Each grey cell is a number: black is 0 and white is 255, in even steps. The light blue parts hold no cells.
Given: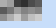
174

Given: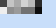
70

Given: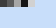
60

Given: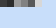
60

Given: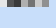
230

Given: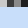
201

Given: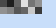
73

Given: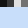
18

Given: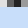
225

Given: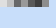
223
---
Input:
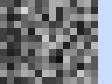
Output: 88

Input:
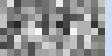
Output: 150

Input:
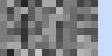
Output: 123

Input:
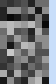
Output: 66

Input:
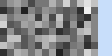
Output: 103
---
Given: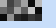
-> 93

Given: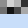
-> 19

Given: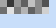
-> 97

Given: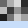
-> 60

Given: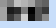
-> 1

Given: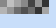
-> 108

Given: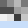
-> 76
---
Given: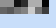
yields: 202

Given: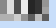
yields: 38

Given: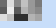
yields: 179

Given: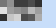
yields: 133

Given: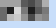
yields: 31

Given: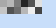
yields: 183
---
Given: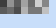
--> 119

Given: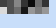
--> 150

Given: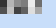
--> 97

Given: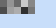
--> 173

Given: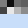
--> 231

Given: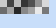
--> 163
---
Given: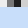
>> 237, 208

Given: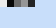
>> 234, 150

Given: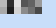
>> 224, 210

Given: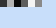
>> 244, 180

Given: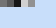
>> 208, 145

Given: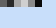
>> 207, 168

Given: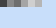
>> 207, 181

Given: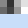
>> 253, 225
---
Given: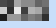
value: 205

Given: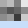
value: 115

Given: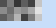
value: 140

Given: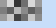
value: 125

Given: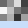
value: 247

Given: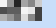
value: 78

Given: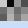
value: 109

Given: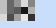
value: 192
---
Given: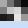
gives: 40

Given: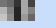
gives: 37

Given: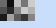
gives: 91

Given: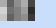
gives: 128

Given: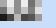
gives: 72

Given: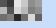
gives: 111

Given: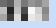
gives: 232

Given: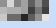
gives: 94

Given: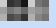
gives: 176
